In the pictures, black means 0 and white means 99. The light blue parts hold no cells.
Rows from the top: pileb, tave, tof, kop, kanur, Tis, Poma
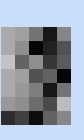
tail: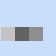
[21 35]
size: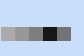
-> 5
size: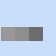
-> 3
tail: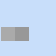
[49  9 45]
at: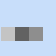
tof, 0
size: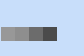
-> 4
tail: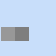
[ 9 45]

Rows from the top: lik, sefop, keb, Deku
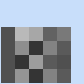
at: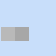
lik, 1
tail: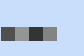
[35]
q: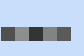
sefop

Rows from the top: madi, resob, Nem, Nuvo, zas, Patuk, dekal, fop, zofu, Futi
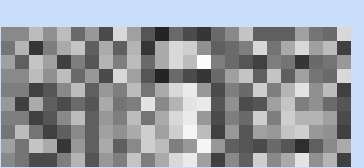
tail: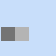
[21 49 66 76 37 66 37 70 21 66 84 80 56 37 41 49 84 45 66 84 62 73 25]
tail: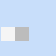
[25 59 33 62 59 76 80 59 56 25]
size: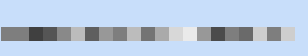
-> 21

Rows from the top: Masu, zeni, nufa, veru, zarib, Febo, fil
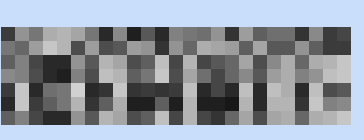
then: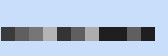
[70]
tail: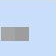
[37 64 34 34 57 37 23 23]
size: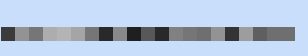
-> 21
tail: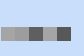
[34 57 37 23 23]
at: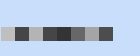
fil, 11

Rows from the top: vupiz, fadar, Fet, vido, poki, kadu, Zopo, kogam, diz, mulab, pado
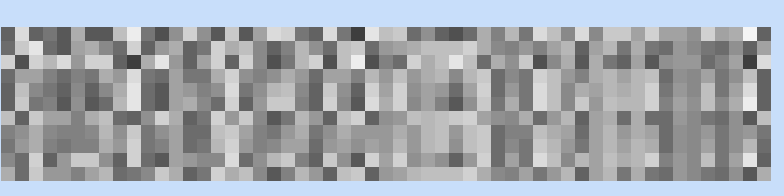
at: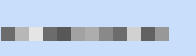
kadu, 7
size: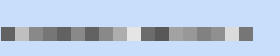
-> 18
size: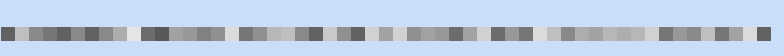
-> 55
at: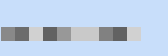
kadu, 14
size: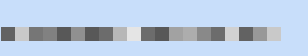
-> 20
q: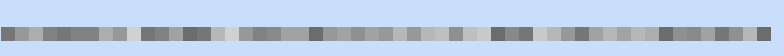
diz

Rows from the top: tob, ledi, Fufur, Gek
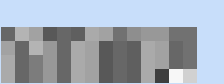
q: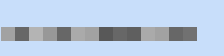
ledi
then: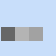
[34]
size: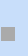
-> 1

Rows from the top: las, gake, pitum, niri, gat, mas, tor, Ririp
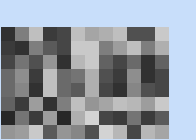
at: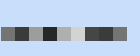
tor, 1
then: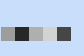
[23]
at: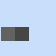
pitum, 7
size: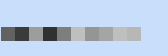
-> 10
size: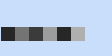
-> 6
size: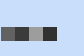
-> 4

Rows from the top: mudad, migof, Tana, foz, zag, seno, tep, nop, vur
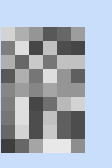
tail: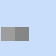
[64 58 58]
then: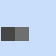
[72]
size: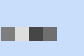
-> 4
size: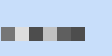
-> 6

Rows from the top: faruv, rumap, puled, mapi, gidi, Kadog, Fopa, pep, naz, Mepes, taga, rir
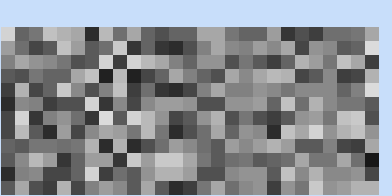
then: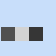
[53]
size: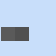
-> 2
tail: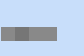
[53 39 50 85]
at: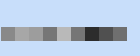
pep, 6
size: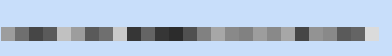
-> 27
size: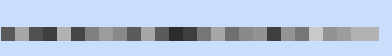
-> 27
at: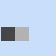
mapi, 25

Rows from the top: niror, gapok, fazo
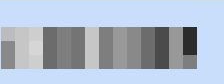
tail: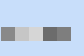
[45 77 49 59 53 42 29 59 17]
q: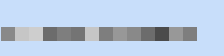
fazo

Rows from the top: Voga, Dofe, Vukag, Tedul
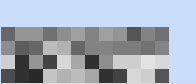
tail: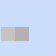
[73 65 19 26 84 80 33]
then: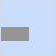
[44]
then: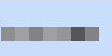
[44]
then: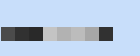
[26]

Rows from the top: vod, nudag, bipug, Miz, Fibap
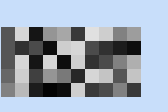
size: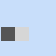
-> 2
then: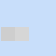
[29]
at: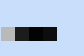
Fibap, 1
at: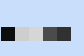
nudag, 3
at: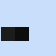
nudag, 8
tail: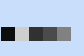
[68]

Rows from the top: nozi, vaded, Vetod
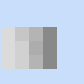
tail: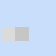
[70 53]
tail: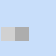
[53]
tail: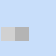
[53]
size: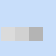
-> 3
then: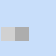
[53]
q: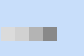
Vetod

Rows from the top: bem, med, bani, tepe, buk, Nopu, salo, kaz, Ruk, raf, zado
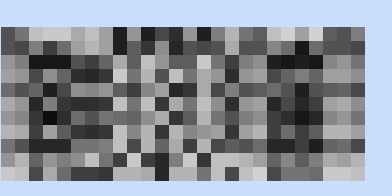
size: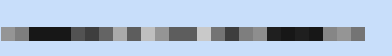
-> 26
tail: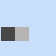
[39 66 24 70 28 36 32 42 15 15 24 12 39 42 28]

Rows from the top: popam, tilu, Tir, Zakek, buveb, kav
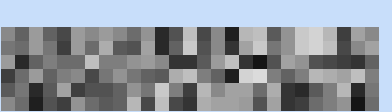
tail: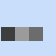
[67 35 32 63 16 38 78 32 53 20 63 78 46 57 78 82 74 28 53 63]
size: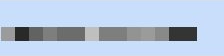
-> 14
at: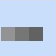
Zakek, 8
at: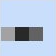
tilu, 10

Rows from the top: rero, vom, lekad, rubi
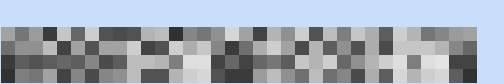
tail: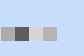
[80 83 36 19]
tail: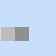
[43 73 43 52 29 67 36 83 70 80 83 36 19]
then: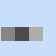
[36]

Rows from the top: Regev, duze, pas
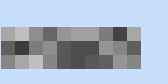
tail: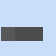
[58 52 37]
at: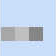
pas, 1
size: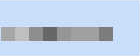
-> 8
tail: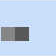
[30 34 37 58 52]
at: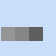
duze, 7
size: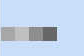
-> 4
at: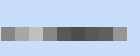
pas, 0

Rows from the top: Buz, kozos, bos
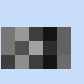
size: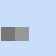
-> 2
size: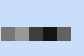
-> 5
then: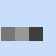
[8]
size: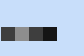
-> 4
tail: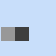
[ 8 38]

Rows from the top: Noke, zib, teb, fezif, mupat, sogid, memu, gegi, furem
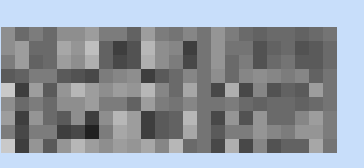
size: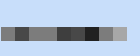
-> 9
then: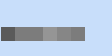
[58]
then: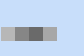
[45]
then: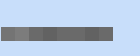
[45]
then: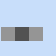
[41]

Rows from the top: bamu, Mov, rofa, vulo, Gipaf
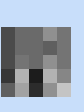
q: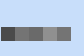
rofa
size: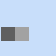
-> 2
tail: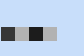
[52]
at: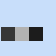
vulo, 0
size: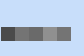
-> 5
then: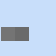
[56]

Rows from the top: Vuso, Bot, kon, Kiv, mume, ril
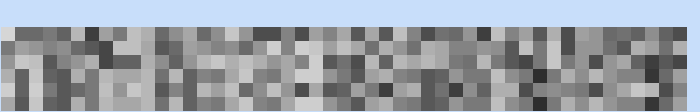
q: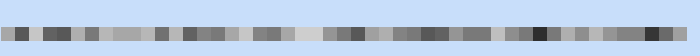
ril
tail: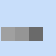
[44 38 55 38 30]
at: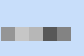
mume, 8
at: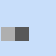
mume, 29

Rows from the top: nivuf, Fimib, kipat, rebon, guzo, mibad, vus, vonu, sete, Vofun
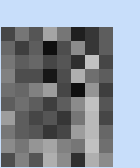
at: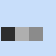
Vofun, 5
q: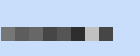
kipat
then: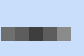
[75]
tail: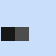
[68 43 36]
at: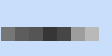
vonu, 0
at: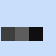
Fimib, 1

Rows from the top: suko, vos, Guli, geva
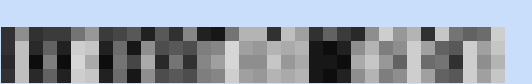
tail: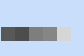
[62 59 70 66 70  9  5 13 55 70 49 55 80 62 38 34 80 62 77]
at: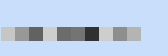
Guli, 26

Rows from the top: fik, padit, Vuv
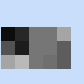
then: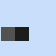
[46]
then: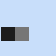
[46]
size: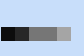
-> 5
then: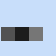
[46]
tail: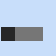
[64]
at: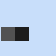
padit, 0
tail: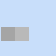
[46 43 36]

